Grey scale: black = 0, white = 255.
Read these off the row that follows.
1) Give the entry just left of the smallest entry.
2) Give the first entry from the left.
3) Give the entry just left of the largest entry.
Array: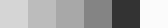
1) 132
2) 213
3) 51

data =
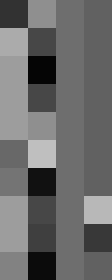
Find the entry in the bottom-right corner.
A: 97
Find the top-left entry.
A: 50
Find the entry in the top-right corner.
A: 97
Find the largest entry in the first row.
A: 143
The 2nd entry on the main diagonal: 71
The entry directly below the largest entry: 17
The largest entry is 191
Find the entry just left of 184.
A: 110
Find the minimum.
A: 5
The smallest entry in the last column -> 56
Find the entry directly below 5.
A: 71

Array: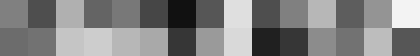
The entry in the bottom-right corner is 86
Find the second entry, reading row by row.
78
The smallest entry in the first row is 17
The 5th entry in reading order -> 120
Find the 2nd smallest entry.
32
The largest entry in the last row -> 217
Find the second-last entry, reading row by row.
189
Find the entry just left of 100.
176
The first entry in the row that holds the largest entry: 128

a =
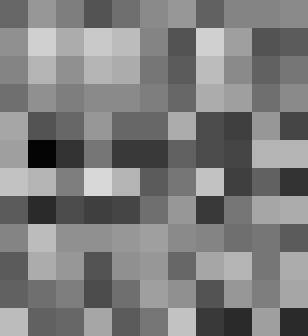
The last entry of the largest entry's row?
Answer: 50
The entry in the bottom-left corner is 188
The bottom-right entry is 42
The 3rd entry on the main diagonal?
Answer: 144
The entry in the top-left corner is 103
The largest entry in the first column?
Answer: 194
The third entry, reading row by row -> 126
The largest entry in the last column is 180
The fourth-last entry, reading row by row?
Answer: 57
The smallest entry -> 4
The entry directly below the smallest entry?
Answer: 180
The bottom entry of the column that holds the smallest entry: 97
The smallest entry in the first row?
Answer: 83
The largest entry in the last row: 194
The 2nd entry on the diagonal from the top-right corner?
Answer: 83
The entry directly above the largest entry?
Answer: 118
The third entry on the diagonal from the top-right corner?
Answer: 138
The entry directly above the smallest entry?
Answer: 83
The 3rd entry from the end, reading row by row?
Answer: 42
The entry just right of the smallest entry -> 50
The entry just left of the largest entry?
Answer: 126
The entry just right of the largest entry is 180
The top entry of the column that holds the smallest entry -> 151
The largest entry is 216
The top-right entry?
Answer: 138
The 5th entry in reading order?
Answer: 111

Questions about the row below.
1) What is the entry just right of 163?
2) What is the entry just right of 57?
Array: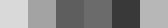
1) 94
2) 183

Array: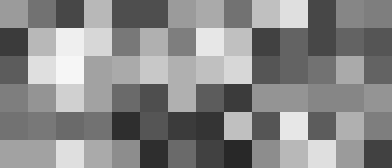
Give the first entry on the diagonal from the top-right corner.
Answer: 126
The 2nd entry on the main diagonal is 184
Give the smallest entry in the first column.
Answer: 59
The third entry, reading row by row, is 71
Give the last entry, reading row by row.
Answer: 65
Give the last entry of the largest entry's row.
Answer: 99
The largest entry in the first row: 223
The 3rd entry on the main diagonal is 246
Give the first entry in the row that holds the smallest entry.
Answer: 162
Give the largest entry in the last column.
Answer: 148
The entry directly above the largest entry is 239
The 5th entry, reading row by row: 78
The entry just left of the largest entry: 223
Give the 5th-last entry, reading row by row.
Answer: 141
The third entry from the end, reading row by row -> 223
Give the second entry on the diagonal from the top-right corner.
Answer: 99
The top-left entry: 155
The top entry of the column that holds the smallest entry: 114
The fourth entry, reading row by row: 184
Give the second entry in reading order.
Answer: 114
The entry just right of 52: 192
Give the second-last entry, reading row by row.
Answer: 155

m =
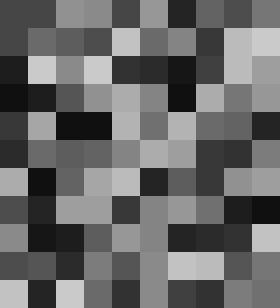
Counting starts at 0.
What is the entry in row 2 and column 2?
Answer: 138
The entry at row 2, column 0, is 29
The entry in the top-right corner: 118
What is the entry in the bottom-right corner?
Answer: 112
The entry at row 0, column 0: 70
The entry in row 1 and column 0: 70
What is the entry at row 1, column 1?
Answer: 106
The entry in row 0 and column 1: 70
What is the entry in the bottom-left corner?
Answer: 194
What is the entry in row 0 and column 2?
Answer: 145

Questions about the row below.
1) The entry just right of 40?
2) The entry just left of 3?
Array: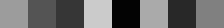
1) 128
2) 203

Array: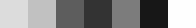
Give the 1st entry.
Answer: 220
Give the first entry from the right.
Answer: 254
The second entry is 193

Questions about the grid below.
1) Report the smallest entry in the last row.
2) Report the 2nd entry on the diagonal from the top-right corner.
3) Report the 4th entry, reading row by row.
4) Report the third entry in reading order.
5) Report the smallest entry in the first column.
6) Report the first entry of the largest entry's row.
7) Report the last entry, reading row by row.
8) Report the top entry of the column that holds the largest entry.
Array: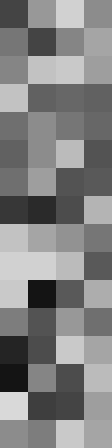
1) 125
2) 133
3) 140
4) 209
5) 20
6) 217
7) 165
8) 68

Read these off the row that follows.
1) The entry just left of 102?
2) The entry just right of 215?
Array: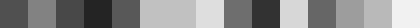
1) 215
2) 102
